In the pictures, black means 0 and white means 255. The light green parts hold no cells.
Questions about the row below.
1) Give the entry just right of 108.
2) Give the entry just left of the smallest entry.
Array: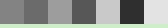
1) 157
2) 201

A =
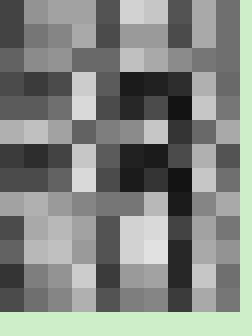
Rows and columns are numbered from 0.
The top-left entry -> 67
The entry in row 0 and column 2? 162
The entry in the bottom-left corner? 75
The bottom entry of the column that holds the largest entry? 133
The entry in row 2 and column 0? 98
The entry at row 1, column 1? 118
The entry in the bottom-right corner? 118
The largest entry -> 225
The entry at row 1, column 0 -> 67
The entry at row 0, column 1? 147
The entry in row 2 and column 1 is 139
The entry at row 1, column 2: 133
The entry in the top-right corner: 111
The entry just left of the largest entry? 210
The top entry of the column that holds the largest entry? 198
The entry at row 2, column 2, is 147

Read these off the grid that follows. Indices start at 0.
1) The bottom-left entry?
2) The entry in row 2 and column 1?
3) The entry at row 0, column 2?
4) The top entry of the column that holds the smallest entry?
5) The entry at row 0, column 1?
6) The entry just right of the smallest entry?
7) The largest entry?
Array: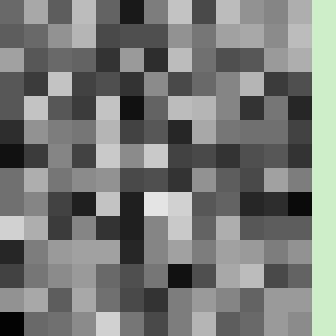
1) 3
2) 87
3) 93
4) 105
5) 168
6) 105
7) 228

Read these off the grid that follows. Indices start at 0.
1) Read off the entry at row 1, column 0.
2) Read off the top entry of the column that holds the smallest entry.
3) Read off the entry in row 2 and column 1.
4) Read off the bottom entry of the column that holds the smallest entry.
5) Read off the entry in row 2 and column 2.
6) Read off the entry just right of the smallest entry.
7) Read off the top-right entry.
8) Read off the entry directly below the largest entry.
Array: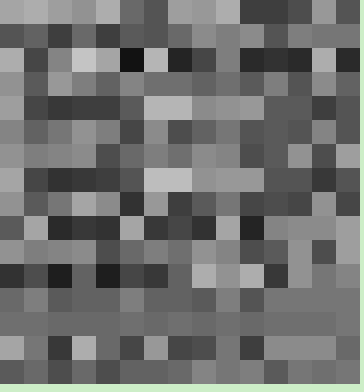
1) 84
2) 105
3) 70
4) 98
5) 132
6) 181
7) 84
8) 126

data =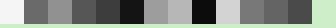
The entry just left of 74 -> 100
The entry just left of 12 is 183
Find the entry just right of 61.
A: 20

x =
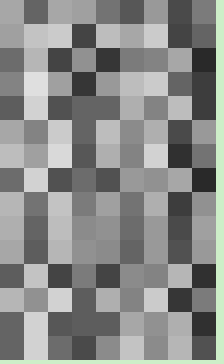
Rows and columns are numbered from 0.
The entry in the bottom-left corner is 100
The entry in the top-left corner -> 167
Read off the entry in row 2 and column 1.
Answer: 182
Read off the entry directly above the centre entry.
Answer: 175
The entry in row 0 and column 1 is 100
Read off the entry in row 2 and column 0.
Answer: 108
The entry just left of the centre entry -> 108
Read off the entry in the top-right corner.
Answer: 123
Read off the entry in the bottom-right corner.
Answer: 81
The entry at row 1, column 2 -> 203
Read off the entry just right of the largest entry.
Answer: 160
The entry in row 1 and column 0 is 160
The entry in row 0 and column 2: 167
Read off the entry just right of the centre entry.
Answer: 153
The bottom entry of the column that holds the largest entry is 210
